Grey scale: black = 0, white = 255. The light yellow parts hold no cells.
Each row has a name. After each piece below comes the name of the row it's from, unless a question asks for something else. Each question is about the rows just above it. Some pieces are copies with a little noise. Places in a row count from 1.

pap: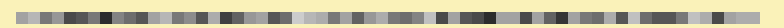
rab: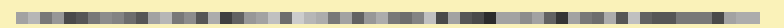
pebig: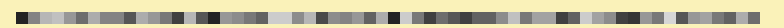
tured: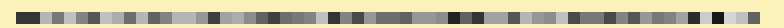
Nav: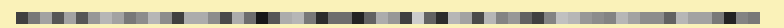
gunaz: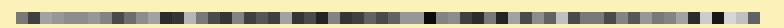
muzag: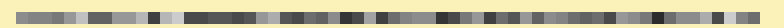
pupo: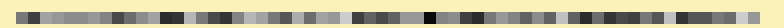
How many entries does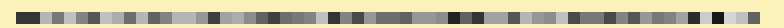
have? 62
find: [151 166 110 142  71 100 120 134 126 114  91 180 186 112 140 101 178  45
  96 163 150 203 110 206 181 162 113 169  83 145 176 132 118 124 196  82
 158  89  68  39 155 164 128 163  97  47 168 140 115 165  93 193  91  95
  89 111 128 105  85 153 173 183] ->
rab
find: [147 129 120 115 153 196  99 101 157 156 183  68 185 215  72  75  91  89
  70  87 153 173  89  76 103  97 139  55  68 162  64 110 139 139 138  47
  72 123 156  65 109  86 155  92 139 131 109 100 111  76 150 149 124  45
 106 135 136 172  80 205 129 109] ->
muzag
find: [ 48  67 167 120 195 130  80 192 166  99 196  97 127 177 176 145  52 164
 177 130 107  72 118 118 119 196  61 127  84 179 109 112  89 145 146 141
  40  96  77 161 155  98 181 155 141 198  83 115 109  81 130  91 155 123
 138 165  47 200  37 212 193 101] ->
tured
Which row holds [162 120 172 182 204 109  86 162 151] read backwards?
pap
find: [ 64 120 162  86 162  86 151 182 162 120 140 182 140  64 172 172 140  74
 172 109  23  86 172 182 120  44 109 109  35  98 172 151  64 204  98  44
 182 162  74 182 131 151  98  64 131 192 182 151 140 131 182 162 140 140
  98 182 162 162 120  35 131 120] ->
Nav

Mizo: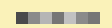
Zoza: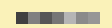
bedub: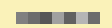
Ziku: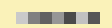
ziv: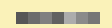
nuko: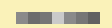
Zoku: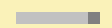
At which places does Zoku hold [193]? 1 2 3 4 5 6
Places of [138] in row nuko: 1 5
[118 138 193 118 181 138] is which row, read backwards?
Mizo
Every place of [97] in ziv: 4
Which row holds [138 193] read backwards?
Mizo
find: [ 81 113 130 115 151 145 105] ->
ziv

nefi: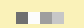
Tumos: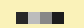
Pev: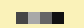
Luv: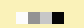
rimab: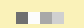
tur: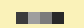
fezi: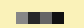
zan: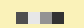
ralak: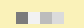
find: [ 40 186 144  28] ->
Tumos
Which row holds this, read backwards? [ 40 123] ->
tur
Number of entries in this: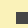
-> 1
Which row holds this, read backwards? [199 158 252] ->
nefi

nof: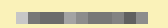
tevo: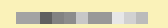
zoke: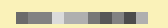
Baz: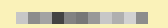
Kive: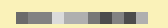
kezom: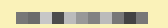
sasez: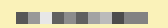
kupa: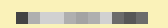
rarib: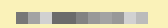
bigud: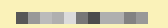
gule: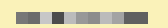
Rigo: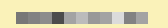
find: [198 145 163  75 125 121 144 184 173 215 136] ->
Baz
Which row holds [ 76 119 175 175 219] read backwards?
Kive

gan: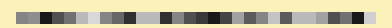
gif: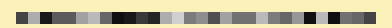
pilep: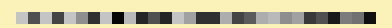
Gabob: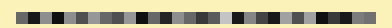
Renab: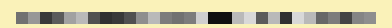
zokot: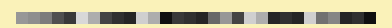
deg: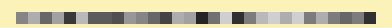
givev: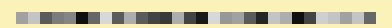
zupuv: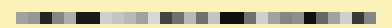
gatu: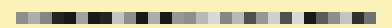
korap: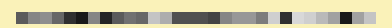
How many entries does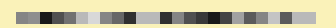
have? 25
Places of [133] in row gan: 1 8 14 21
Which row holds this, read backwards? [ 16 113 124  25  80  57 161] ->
pilep
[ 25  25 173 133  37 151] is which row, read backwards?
zupuv

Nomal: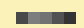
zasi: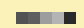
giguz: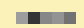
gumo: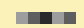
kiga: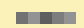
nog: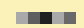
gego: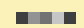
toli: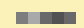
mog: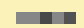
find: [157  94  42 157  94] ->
gumo
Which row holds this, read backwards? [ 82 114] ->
Nomal

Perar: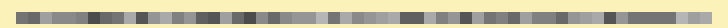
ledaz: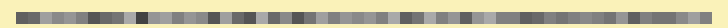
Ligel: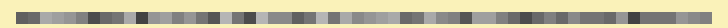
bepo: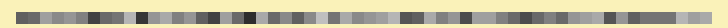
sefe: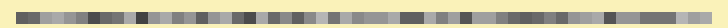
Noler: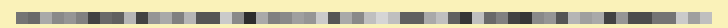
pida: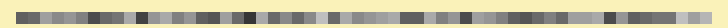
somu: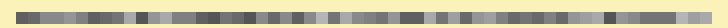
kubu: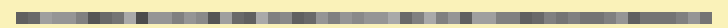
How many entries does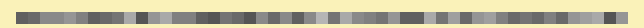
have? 51
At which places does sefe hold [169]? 4 10 13 18 21 28 32 35 49 58
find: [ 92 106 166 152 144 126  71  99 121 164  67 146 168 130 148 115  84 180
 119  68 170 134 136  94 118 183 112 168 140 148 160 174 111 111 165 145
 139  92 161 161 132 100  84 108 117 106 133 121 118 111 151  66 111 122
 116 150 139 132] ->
Ligel
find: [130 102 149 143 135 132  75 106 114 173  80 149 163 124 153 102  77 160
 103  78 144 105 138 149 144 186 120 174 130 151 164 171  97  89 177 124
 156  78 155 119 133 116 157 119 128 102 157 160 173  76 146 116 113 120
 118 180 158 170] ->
Perar
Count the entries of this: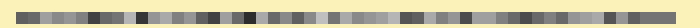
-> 55
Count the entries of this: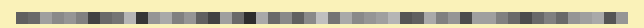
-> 51

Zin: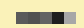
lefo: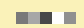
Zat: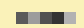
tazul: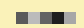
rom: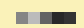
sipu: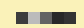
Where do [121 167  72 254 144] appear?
lefo
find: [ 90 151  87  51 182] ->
Zat
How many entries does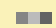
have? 3
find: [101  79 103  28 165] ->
Zin
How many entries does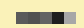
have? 5
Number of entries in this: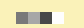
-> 4

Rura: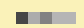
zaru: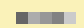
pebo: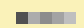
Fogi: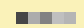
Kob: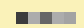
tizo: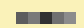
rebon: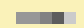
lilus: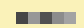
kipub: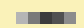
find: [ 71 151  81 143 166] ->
lilus
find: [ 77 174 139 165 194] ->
pebo

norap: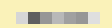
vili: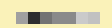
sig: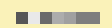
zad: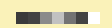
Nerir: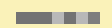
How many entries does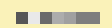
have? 7
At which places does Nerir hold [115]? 1 2 3 5
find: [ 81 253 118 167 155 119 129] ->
sig

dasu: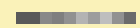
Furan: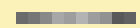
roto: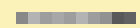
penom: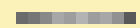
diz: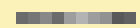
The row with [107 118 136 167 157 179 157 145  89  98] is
Furan
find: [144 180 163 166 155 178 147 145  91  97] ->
roto
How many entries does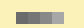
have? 4
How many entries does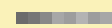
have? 8
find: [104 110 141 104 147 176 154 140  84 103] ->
diz
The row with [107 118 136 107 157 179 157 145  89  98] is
diz

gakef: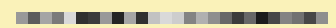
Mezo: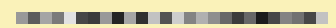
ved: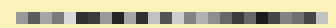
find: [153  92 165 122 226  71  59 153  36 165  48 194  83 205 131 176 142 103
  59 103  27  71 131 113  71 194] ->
Mezo
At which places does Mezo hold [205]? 14

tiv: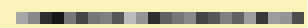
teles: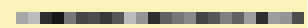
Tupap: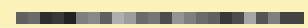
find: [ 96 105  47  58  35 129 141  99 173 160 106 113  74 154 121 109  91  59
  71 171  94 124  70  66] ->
Tupap
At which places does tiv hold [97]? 13 19

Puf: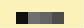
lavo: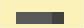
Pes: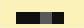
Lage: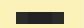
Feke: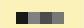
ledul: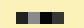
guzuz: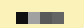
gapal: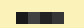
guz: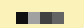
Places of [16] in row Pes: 1 2 4
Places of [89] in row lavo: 1 2 3
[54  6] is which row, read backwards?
ledul
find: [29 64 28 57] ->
gapal
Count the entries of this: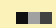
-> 3

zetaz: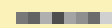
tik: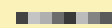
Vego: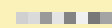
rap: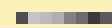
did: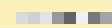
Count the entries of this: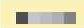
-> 5
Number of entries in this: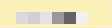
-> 6
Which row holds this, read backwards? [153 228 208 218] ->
did
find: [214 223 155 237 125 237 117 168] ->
Vego
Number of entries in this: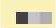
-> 3
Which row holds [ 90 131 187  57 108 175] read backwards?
tik
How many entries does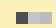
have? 3

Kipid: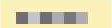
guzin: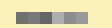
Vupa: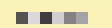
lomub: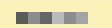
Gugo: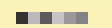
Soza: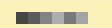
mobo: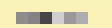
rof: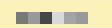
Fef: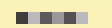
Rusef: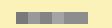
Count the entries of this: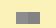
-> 2
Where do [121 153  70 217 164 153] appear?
rof

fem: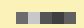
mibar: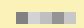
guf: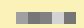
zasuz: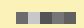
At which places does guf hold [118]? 2 5
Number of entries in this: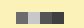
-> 4

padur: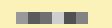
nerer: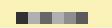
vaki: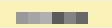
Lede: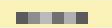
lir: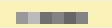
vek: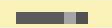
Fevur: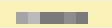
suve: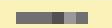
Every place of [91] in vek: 1 2 3 4
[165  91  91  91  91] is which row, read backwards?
vek
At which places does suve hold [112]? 1 2 3 6

